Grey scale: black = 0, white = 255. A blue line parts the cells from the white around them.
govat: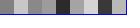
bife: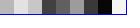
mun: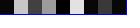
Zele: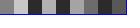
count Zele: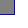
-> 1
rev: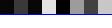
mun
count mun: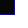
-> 3
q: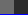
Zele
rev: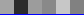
govat

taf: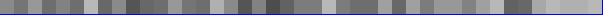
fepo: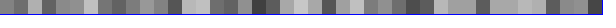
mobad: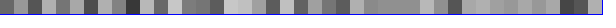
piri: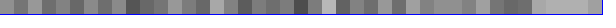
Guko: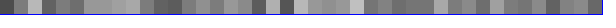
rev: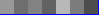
piri
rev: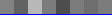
piri
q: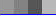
fepo
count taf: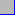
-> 5

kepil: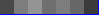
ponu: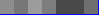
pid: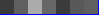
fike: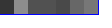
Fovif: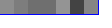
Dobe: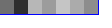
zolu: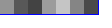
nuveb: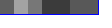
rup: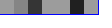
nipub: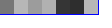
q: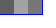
nuveb
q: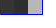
nipub
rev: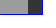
rup
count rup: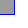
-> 4

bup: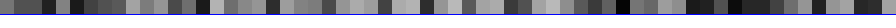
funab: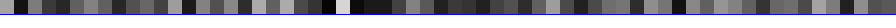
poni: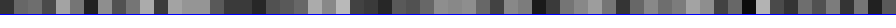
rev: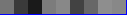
poni
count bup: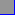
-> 6
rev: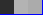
bup
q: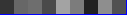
funab

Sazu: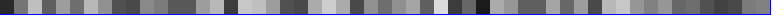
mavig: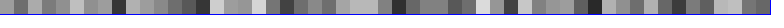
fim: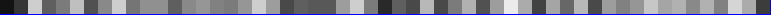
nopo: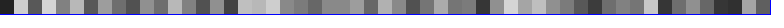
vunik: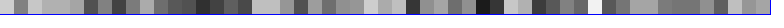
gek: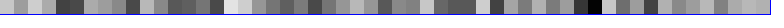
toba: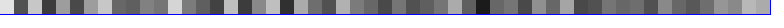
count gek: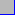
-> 4
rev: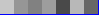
fim
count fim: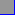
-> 3
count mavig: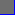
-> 6
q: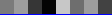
gek

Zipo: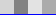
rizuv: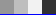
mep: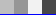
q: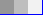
rizuv
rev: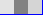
Zipo
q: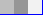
mep

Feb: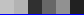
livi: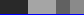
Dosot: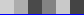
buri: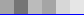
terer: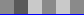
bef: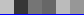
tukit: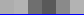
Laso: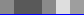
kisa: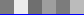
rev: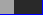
livi
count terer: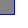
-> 0
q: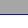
livi
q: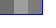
kisa
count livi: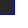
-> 2
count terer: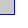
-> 2

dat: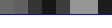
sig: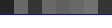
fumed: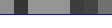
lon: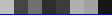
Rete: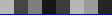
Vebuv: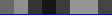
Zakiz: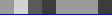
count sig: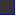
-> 2
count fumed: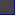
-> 1
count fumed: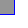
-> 3
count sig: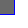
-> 3
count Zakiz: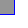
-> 0
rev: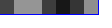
Vebuv

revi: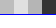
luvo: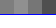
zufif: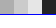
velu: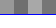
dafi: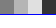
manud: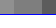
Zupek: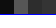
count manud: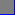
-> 2
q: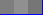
luvo
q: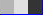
dafi
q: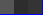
Zupek
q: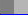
dafi
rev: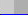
zufif

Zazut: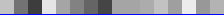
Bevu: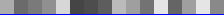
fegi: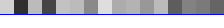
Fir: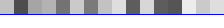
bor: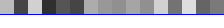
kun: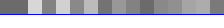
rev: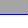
Zazut
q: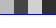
bor
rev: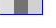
bor
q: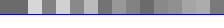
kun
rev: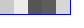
Fir
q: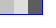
Fir
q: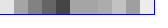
Zazut

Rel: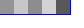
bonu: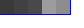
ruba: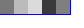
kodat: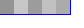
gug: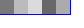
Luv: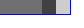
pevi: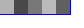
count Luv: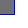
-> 3
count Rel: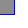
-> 1
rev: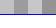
kodat

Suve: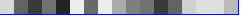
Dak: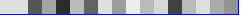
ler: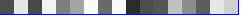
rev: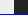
Suve
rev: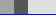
Dak
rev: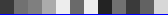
Suve
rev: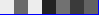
Suve
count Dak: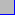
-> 3

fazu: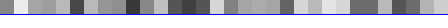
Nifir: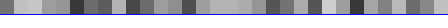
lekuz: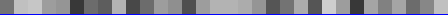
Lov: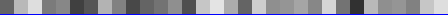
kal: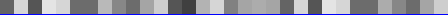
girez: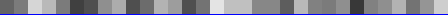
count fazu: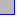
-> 4
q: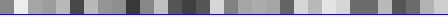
fazu
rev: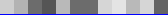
fazu
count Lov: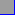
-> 0

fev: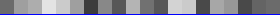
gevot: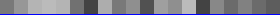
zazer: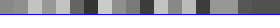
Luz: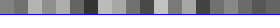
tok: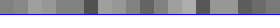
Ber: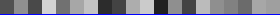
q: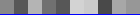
fev
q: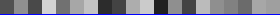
Ber
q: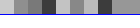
zazer
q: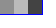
gevot
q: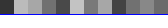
Luz
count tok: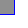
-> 0
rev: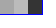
Luz

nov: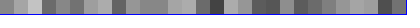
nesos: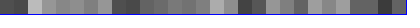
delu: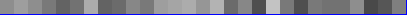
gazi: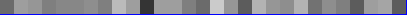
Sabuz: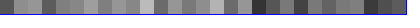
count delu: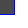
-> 1
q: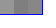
gazi
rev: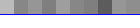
Sabuz
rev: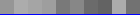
delu
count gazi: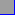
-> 5

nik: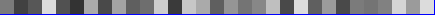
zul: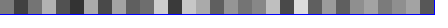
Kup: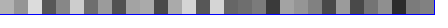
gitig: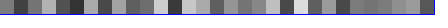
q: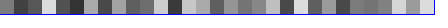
nik
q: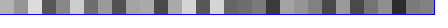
Kup

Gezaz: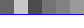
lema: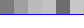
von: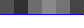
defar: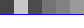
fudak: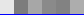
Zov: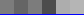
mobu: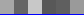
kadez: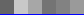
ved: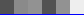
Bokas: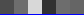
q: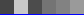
defar
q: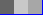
kadez

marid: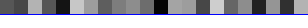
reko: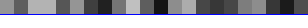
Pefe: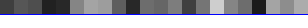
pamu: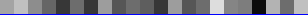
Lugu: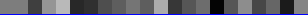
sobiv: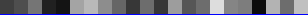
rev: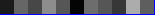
Lugu
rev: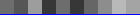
sobiv
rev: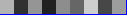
marid
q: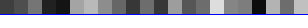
sobiv

